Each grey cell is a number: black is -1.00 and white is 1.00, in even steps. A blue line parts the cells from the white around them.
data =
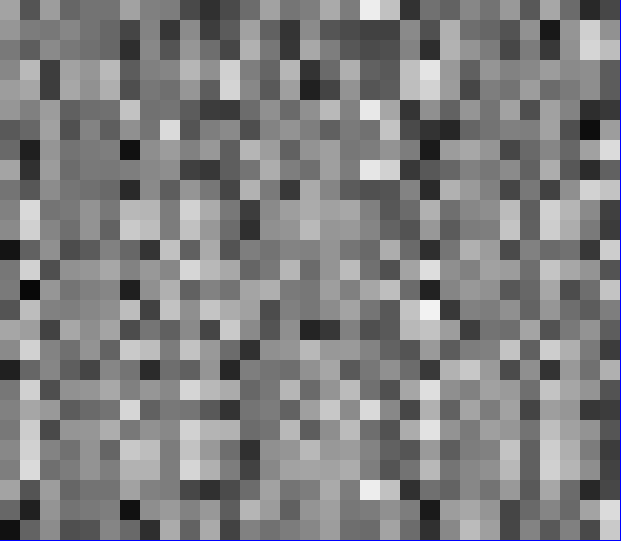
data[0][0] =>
0.28
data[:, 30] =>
[-0.44, 0.14, 0.48, -0.28, -0.28, -0.56, 0.23, 0.72, -0.24, 0.53, -0.50, -0.54, 0.61, -0.35, 0.53, -0.01, -0.27, -0.53, 0.38, -0.35, -0.53, -0.33, -0.53, -0.48, -0.44, 0.72, 0.58]
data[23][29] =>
0.11
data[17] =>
[0.08, 0.64, 0.03, -0.12, 0.15, -0.22, 0.58, 0.48, -0.03, 0.52, 0.20, -0.15, -0.62, 0.13, 0.17, 0.44, 0.19, 0.21, 0.03, -0.23, -0.34, 0.21, -0.28, -0.02, 0.00, 0.53, -0.25, 0.61, 0.37, -0.04, -0.53]
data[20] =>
[0.01, 0.30, 0.20, -0.28, -0.17, -0.10, 0.68, -0.24, -0.06, -0.08, -0.30, -0.60, -0.09, -0.03, -0.23, 0.25, 0.56, 0.09, 0.70, 0.07, -0.44, 0.39, -0.24, 0.29, -0.03, 0.27, -0.47, 0.24, 0.18, -0.57, -0.53]
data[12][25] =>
-0.42
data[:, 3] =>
[-0.20, 0.05, -0.06, 0.27, 0.31, -0.25, -0.37, -0.10, -0.15, -0.08, -0.05, -0.13, -0.40, 0.14, -0.09, -0.01, 0.31, -0.12, -0.26, 0.14, -0.28, 0.17, -0.11, -0.03, -0.20, -0.10, -0.38]
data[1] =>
[0.18, -0.03, -0.06, 0.05, -0.10, -0.19, -0.46, 0.03, -0.58, 0.09, -0.52, -0.29, 0.26, -0.24, -0.59, 0.09, -0.33, -0.41, -0.49, -0.49, 0.08, -0.37, 0.38, -0.14, -0.20, -0.35, 0.14, -0.81, 0.17, 0.62, 0.14]
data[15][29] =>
-0.28
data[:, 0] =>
[0.28, 0.18, -0.05, 0.06, 0.23, 0.18, -0.30, -0.18, 0.29, -0.09, 0.01, 0.08, -0.84, -0.07, -0.04, -0.34, 0.30, 0.08, -0.75, -0.07, 0.01, -0.06, 0.07, -0.01, 0.28, -0.19, -0.87]
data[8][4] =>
-0.05
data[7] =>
[-0.18, -0.76, 0.17, -0.10, -0.04, -0.01, -0.87, 0.11, 0.22, 0.01, 0.19, -0.26, 0.42, 0.23, -0.24, 0.15, 0.25, -0.07, -0.02, 0.15, -0.02, -0.80, 0.22, 0.31, 0.17, -0.45, -0.18, 0.05, -0.19, 0.26, 0.72]
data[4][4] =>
0.14
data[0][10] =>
-0.62
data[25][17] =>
-0.07
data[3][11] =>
0.63
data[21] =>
[-0.06, 0.60, -0.43, 0.17, 0.18, 0.36, -0.06, 0.14, 0.07, 0.64, 0.41, 0.40, -0.15, -0.10, 0.44, -0.27, 0.11, 0.47, -0.14, -0.36, 0.35, 0.77, 0.15, -0.04, 0.25, 0.18, -0.10, 0.49, 0.26, 0.15, -0.33]
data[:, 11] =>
[-0.42, -0.29, -0.45, 0.63, 0.66, -0.55, 0.08, -0.26, -0.26, -0.46, -0.06, -0.15, -0.35, 0.32, -0.10, 0.35, 0.58, -0.15, -0.70, 0.34, -0.60, 0.40, -0.14, -0.02, -0.41, -0.27, -0.48]
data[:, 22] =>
[-0.23, 0.38, 0.40, 0.20, 0.22, -0.23, -0.70, 0.22, -0.20, 0.39, -0.13, -0.29, -0.08, 0.12, 0.04, -0.56, 0.23, -0.28, 0.40, 0.12, -0.24, 0.15, -0.27, -0.09, -0.22, 0.23, 0.07]
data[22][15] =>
0.44
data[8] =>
[0.29, -0.62, 0.22, -0.15, -0.05, -0.06, -0.01, 0.07, 0.11, -0.50, -0.57, -0.26, -0.09, 0.36, -0.01, -0.13, 0.25, -0.03, 0.80, 0.64, -0.56, -0.31, -0.20, 0.01, -0.07, 0.09, -0.24, 0.36, -0.32, -0.66, -0.24]
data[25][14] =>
-0.25
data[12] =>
[-0.84, -0.24, 0.13, -0.40, -0.29, 0.01, -0.19, -0.59, 0.51, -0.25, 0.33, -0.35, -0.01, -0.10, 0.03, 0.01, 0.16, -0.08, -0.18, 0.36, -0.17, -0.64, -0.08, 0.38, 0.22, -0.42, 0.01, -0.17, -0.11, -0.57, 0.61]
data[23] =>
[-0.01, 0.71, -0.13, -0.03, 0.15, -0.01, 0.40, 0.40, -0.02, 0.67, 0.38, -0.02, -0.48, 0.07, 0.27, 0.29, 0.27, 0.35, -0.01, -0.34, -0.10, 0.44, -0.09, 0.06, 0.13, 0.44, -0.25, 0.63, 0.42, 0.11, -0.48]
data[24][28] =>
-0.16
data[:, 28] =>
[-0.16, 0.17, 0.14, 0.08, -0.04, 0.03, -0.38, -0.19, -0.32, 0.12, 0.42, 0.36, -0.11, 0.31, -0.40, -0.14, -0.05, 0.37, 0.20, 0.30, 0.18, 0.26, 0.37, 0.42, -0.16, -0.18, 0.00]
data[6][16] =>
-0.25
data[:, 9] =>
[-0.43, 0.09, 0.18, 0.43, 0.18, -0.28, -0.34, 0.01, -0.50, 0.17, 0.64, 0.51, -0.25, 0.68, -0.24, 0.12, 0.08, 0.52, -0.25, 0.67, -0.08, 0.64, 0.52, 0.67, -0.44, 0.02, -0.23]
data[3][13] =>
-0.21
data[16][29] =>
0.15
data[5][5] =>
-0.12

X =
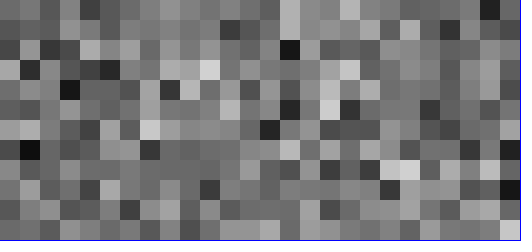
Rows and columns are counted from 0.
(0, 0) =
-0.16
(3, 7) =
-0.09
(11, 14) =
-0.17
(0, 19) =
-0.04
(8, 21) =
-0.26
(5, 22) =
-0.25
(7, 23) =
-0.57
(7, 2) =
-0.20
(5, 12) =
-0.09
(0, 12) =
-0.13
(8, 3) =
0.09
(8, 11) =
-0.08
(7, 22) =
-0.12
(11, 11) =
0.16
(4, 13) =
0.17
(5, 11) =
0.42
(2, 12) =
-0.23
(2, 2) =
-0.57
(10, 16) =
-0.41
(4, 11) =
0.19
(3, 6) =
0.00
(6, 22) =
-0.46
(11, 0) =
-0.17
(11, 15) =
0.22
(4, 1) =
0.09
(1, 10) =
-0.03
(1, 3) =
0.14
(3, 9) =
0.27
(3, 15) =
-0.01
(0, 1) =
-0.07
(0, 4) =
-0.50
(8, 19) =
0.52
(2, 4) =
0.34
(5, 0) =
-0.26
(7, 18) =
0.30
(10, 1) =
-0.01
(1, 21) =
-0.26
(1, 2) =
-0.29
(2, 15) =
0.22

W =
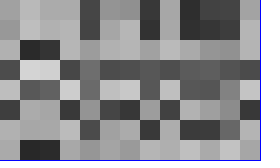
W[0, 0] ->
0.26
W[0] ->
[0.26, 0.45, 0.34, 0.34, -0.45, 0.16, 0.13, -0.56, 0.31, -0.64, -0.48, -0.47, 0.28]
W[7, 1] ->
-0.69
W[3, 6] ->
-0.38
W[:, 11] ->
[-0.47, -0.52, 0.14, -0.35, 0.02, 0.10, -0.19, 0.52]
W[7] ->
[0.33, -0.69, -0.66, 0.32, 0.18, 0.29, 0.21, 0.42, 0.37, 0.50, 0.33, 0.52, 0.30]
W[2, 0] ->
0.39
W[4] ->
[0.49, -0.31, -0.24, 0.61, -0.17, 0.50, 0.57, -0.32, 0.50, -0.32, -0.33, 0.02, 0.54]
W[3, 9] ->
-0.29
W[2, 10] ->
0.17
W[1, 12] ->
0.42
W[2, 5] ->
0.39
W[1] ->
[0.19, 0.49, 0.39, 0.42, -0.47, 0.30, 0.43, -0.61, 0.32, -0.62, -0.58, -0.52, 0.42]
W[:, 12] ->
[0.28, 0.42, 0.41, -0.41, 0.54, -0.56, 0.41, 0.30]
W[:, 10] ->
[-0.48, -0.58, 0.17, -0.26, -0.33, 0.25, -0.53, 0.33]
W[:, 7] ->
[-0.56, -0.61, 0.26, -0.32, -0.32, 0.23, -0.55, 0.42]
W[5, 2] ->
0.30
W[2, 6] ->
0.42
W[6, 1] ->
0.31
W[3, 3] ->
-0.44
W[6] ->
[0.39, 0.31, 0.32, 0.47, -0.41, 0.26, 0.34, -0.55, 0.36, -0.54, -0.53, -0.19, 0.41]
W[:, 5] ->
[0.16, 0.30, 0.39, -0.40, 0.50, -0.46, 0.26, 0.29]

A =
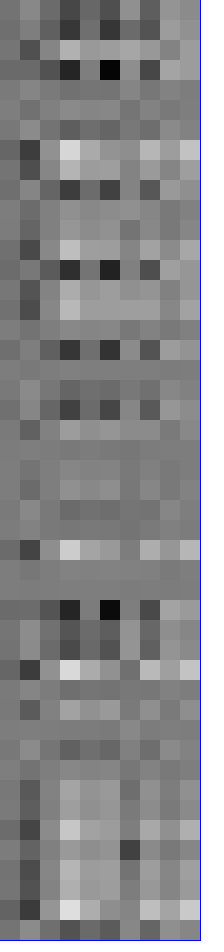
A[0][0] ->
-0.10
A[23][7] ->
0.00
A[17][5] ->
-0.60
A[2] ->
[-0.08, -0.37, 0.04, 0.39, 0.20, 0.23, 0.30, 0.19, 0.03, 0.22]
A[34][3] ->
-0.13
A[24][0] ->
-0.02
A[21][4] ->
0.12
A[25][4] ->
-0.11
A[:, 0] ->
[-0.10, -0.13, -0.08, -0.17, -0.04, -0.01, -0.06, -0.20, -0.09, -0.13, -0.02, -0.03, -0.12, -0.15, -0.07, -0.11, -0.02, -0.13, -0.02, -0.05, -0.12, -0.04, -0.03, -0.02, -0.02, -0.04, -0.03, -0.16, -0.02, -0.02, -0.16, -0.08, -0.10, -0.20, -0.04, -0.05, -0.02, -0.06, -0.01, -0.06, -0.04, -0.15, -0.03, -0.10, -0.08, -0.22, -0.09]
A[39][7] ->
0.13
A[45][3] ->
0.74
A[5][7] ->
0.02
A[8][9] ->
0.24
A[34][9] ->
-0.02
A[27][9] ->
0.43
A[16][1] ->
-0.10
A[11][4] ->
0.10
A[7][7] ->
0.43
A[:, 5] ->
[-0.38, -0.58, 0.23, -0.96, -0.09, 0.06, -0.21, 0.15, 0.24, -0.49, 0.10, 0.14, 0.23, -0.73, 0.23, 0.23, 0.06, -0.60, -0.01, -0.16, -0.45, 0.17, -0.05, 0.03, 0.11, -0.14, -0.06, 0.20, 0.02, -0.01, -0.91, -0.26, -0.36, 0.14, -0.10, 0.20, -0.04, -0.19, 0.04, 0.20, 0.18, 0.22, 0.15, 0.24, 0.23, 0.11, -0.29]
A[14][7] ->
0.16
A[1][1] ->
-0.01
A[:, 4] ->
[-0.19, -0.13, 0.20, -0.01, -0.08, 0.04, -0.14, 0.33, 0.22, -0.15, 0.07, 0.10, 0.24, -0.09, 0.18, 0.23, 0.04, -0.13, -0.01, -0.13, -0.16, 0.12, -0.03, 0.02, 0.07, -0.11, -0.05, 0.29, 0.01, -0.01, -0.03, -0.16, -0.18, 0.34, -0.08, 0.14, -0.03, -0.13, 0.03, 0.15, 0.13, 0.27, 0.11, 0.22, 0.20, 0.36, -0.17]
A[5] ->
[-0.01, -0.11, 0.00, 0.08, 0.04, 0.06, -0.08, 0.02, -0.05, -0.01]
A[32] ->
[-0.10, 0.09, -0.16, -0.42, -0.18, -0.36, 0.16, -0.25, 0.16, 0.08]
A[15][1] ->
-0.40
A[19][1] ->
0.08
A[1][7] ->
-0.35
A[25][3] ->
-0.16
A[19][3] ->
-0.21
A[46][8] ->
0.12
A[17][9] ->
0.15
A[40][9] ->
0.08
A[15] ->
[-0.11, -0.40, 0.06, 0.44, 0.23, 0.23, 0.24, 0.24, 0.06, 0.27]
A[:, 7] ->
[-0.26, -0.35, 0.19, -0.44, -0.07, 0.02, -0.14, 0.43, 0.21, -0.32, 0.05, 0.07, 0.27, -0.39, 0.16, 0.24, 0.02, -0.35, -0.01, -0.12, -0.30, 0.09, -0.03, 0.00, 0.05, -0.10, -0.04, 0.36, 0.00, -0.02, -0.43, -0.19, -0.25, 0.45, -0.07, 0.12, -0.03, -0.14, 0.02, 0.13, 0.10, 0.32, 0.08, 0.23, 0.19, 0.49, -0.21]

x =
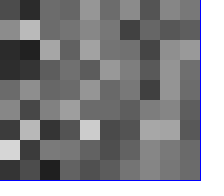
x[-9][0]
-0.40
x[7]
[0.68, -0.54, -0.04, -0.07, -0.23, -0.39, -0.23, 0.05, -0.05, -0.17]
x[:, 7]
[-0.34, -0.20, -0.46, -0.30, -0.50, -0.02, 0.31, 0.05, 0.04]
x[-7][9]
0.20
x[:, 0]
[-0.40, 0.10, -0.66, -0.65, -0.16, 0.06, -0.53, 0.68, -0.59]
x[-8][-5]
-0.07
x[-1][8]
-0.07
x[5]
[0.06, -0.44, 0.01, 0.24, -0.16, -0.16, -0.26, -0.02, 0.04, -0.26]
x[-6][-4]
-0.01
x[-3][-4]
-0.35
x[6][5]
-0.42
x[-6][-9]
-0.59
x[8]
[-0.59, -0.40, -0.76, -0.23, -0.37, -0.28, -0.09, 0.04, -0.07, -0.16]
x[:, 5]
[-0.15, -0.07, -0.09, 0.19, -0.18, -0.16, -0.42, -0.39, -0.28]
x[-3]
[-0.53, 0.44, -0.59, -0.35, 0.60, -0.42, -0.35, 0.31, 0.29, -0.31]
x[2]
[-0.66, -0.74, 0.30, -0.24, 0.27, -0.09, -0.11, -0.46, 0.12, 0.20]
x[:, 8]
[0.05, -0.32, 0.12, 0.16, 0.16, 0.04, 0.29, -0.05, -0.07]
